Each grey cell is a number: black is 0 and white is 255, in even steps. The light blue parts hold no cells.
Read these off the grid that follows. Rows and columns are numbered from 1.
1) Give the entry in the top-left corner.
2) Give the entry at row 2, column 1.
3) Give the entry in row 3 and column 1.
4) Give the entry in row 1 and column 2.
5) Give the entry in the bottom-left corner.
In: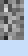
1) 109
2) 97
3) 97
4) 52
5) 109

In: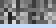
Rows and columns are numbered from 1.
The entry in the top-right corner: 86
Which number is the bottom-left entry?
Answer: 71
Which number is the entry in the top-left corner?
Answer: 86
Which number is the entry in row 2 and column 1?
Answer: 86
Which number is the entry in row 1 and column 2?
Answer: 115
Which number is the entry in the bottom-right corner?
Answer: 131
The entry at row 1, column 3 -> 131
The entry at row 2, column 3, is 100
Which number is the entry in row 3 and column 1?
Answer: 131
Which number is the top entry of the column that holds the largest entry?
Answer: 175
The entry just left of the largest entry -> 46
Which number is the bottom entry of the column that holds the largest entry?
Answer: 214

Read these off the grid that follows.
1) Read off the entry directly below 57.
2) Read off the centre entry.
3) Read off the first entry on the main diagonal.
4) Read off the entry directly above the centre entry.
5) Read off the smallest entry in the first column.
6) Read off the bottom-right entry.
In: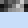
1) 43
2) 124
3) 112
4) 84
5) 16
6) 43

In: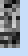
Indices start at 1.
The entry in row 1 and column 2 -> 94
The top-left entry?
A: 165
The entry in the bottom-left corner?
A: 152
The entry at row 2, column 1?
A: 180
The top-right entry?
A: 65
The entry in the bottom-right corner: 136
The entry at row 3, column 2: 136
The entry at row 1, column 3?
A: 65

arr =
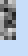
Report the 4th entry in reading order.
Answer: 178
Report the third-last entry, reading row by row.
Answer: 81
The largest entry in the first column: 203
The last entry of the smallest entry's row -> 108
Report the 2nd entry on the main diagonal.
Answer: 120
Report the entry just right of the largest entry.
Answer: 191
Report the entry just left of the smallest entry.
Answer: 94
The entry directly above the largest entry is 81
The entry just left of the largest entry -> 134
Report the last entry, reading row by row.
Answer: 51
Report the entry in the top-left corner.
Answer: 178
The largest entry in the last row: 191
